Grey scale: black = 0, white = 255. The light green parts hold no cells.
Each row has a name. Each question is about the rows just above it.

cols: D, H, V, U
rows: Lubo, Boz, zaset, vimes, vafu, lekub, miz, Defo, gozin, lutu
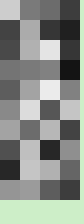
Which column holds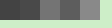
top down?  D
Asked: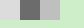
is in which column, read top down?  H
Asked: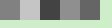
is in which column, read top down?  U

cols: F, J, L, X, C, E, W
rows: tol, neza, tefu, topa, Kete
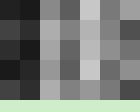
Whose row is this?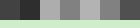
neza
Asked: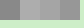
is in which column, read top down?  L
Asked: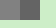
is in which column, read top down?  X

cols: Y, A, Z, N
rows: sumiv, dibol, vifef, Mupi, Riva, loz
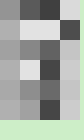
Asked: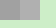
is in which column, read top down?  Y
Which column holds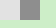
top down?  A
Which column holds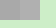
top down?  Y

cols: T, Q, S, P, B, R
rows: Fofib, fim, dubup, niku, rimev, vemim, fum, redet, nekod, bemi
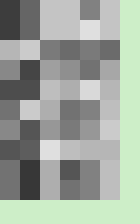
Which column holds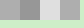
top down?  S
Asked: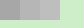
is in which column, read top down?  R
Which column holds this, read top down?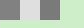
B

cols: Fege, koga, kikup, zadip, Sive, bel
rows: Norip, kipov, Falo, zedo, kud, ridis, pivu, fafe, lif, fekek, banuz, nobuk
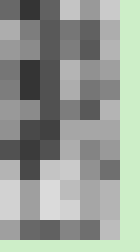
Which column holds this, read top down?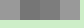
Fege
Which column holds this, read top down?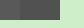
kikup
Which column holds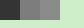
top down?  koga
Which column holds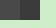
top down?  koga
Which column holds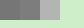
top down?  zadip

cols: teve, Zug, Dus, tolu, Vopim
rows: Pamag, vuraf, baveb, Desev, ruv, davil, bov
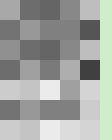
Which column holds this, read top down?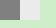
Dus
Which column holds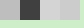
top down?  Vopim
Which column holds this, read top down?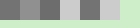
teve
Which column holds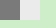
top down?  Dus
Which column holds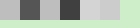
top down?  Vopim

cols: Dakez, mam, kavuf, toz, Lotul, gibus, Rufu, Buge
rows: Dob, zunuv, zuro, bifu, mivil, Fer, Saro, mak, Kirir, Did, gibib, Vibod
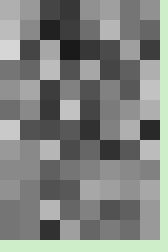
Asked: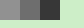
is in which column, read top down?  Lotul
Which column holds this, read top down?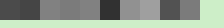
gibus
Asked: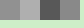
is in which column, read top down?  Rufu

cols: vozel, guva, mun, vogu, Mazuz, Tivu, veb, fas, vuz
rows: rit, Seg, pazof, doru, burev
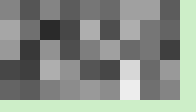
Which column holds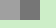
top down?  fas
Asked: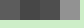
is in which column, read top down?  vogu
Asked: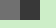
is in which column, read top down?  guva
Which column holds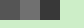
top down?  guva

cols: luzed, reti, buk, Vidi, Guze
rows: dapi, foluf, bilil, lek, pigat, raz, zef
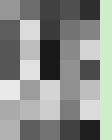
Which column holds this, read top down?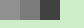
Vidi
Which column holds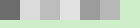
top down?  reti
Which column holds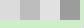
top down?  reti
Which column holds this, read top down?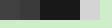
buk
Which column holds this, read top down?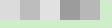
reti
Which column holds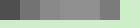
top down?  Vidi

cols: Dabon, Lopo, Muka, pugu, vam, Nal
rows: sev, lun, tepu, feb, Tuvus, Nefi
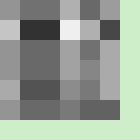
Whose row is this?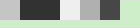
lun
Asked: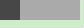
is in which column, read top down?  Nal
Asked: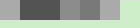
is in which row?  Tuvus
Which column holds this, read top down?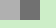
vam
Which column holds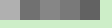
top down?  vam
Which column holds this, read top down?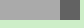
Nal

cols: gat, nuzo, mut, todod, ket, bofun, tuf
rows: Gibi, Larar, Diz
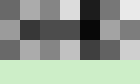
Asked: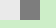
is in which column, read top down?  tuf
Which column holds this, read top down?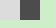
todod
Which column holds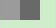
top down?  gat
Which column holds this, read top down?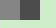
mut

